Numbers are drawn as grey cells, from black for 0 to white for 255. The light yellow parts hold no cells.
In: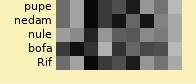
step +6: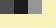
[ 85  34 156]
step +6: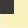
[64]
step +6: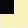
[14]

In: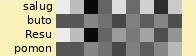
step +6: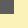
[99]
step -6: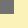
[108]
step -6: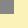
[128]
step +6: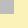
[195]
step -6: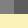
[122  87]
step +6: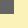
[107]
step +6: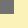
[120]

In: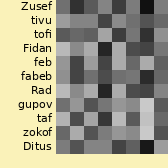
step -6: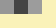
[144  62 150]
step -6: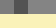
[118  77 126 126]
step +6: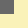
[110]
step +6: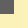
[102]
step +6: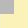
[191]
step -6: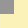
[144]

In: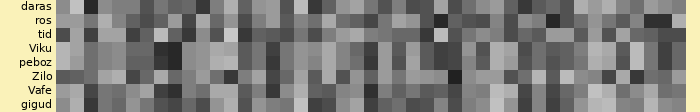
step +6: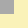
[175]
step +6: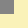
[138]
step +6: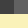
[ 70 103]
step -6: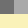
[105 163]
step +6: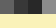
[103  62  46 146]

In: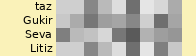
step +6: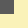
[96]
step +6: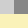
[213 141]
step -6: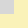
[209]
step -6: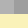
[172 152]
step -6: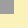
[152]

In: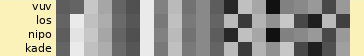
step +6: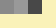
[143 159  78]
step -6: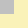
[186]

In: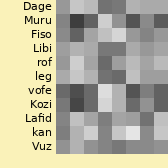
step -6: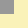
[146]
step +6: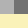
[184 120]
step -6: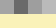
[158 100 152 180]
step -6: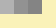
[172 140 126]
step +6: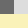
[112 227]
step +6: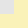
[235]
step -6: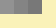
[140 126 114]

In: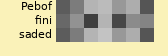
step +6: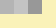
[186 201 158]
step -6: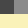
[ 65 133]
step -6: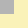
[174]
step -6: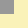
[146]

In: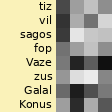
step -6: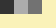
[ 45 166 108]
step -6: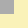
[166]
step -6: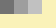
[108 152 187]
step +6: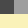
[ 79 164]
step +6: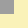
[164]
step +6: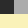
[ 49 178]
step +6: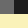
[112  35]

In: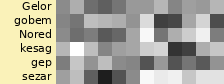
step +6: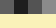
[101  36  89 145]
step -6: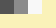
[ 77 133 242]
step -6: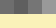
[104  89 111 147]
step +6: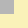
[188]
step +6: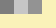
[131 204 153]
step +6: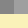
[139 165]
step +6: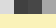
[225  70  77 172]

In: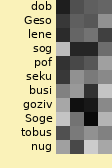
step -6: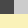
[ 66 198]
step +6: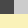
[ 78 210]
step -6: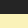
[31 31]
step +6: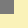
[128]
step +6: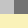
[202 121]

